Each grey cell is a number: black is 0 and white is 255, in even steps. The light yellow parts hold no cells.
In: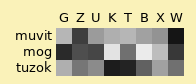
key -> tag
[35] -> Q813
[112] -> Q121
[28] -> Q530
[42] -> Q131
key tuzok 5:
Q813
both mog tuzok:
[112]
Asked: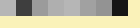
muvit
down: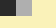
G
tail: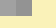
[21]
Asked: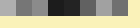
tuzok

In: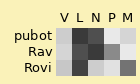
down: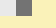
M
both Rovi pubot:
[205]
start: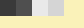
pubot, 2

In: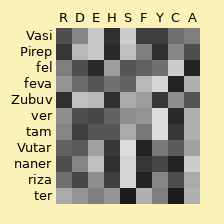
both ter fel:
[127]
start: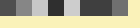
Vasi, 1
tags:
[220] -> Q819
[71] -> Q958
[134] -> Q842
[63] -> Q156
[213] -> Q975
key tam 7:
Q819
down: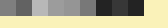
F
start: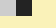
fel, 8
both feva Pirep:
[184]
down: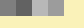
F

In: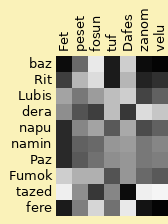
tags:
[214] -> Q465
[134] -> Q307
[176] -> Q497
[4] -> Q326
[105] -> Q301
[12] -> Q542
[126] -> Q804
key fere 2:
Q804
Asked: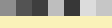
dera

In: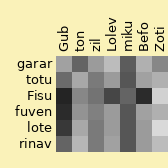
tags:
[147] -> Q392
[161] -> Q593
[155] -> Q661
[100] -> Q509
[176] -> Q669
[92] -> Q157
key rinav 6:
Q661
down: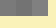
zil
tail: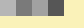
[155 188]
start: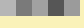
rinav, 2
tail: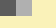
[135]
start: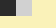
Fisu, 6
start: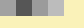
rinav, 4

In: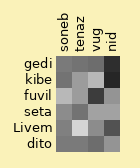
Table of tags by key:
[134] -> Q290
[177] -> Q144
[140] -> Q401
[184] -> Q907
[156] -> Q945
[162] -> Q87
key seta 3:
Q87
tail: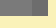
[148]
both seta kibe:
[115]
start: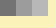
kibe, 1

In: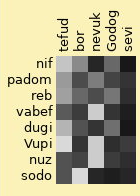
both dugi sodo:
[82]
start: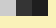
vabef, 3

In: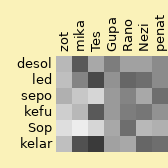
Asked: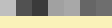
kelar
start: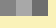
sepo, 5
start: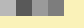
kefu, 2
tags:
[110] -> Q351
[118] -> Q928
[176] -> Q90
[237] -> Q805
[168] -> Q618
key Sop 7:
Q90

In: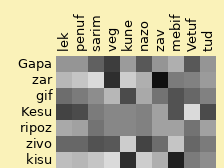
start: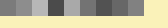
gif, 2
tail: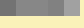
[161 115 161]
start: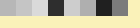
kisu, 2

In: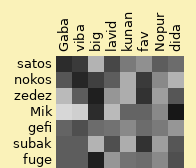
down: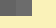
fav
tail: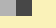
[122 144  93 108]
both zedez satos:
[93]
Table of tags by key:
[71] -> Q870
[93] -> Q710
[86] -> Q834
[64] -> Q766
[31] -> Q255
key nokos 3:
Q766
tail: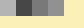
[ 93 108]
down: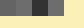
fav

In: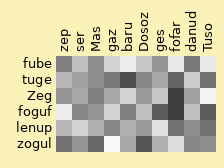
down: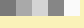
gaz
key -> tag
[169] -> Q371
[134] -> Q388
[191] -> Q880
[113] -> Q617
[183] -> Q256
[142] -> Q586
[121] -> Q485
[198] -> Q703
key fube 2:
Q880
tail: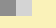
[238 198 149 232 121 232]
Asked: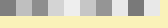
fube
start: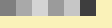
Zeg, 3

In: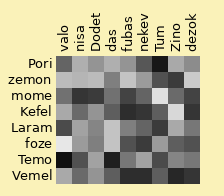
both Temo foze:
[81]
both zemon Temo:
[81]

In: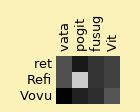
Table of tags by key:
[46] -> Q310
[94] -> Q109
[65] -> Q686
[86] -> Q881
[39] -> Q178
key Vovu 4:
Q881
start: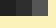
Vovu, 2
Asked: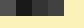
ret
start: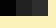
Vovu, 1

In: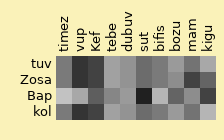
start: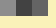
Zosa, 8
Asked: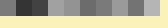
kol
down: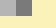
bifis
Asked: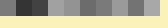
tuv
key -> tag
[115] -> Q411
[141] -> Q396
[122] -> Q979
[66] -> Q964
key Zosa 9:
Q964

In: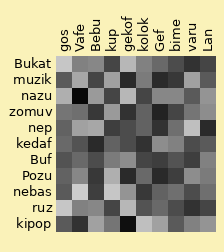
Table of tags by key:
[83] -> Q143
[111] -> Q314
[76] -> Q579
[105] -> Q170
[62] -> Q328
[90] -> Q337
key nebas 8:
Q314
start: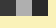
Pozu, 3
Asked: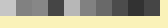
Bukat
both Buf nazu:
[69]
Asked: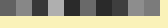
Pozu
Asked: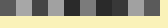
muzik

